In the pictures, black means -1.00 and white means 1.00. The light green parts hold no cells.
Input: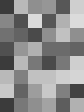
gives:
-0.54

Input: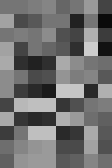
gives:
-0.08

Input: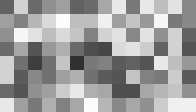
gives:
-0.23

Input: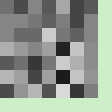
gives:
-0.12

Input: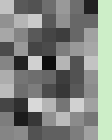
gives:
0.53

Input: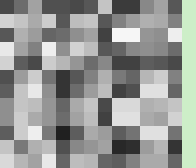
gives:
-0.43

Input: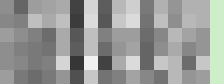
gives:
0.11
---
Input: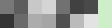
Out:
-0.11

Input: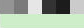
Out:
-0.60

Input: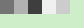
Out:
-0.51

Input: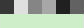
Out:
0.31

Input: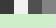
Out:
0.89

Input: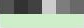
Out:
0.60

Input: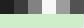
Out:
0.94
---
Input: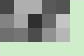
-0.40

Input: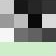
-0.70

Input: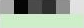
-0.42

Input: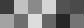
-0.42

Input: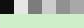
0.14

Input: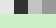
0.53

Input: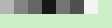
-0.21
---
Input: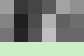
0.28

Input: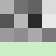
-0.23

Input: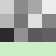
0.31

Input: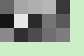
0.43

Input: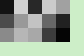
0.59

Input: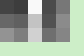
-0.41

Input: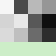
0.45
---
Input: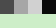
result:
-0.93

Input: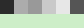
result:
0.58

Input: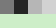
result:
0.65

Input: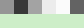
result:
0.85

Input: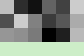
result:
-0.22

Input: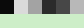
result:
-0.66

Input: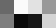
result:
0.20

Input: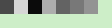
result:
0.36

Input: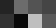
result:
-0.46
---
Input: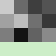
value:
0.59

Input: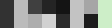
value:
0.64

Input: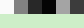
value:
0.96

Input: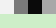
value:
0.90

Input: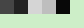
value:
0.67

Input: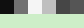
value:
0.92

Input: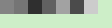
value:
0.60

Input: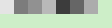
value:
0.79
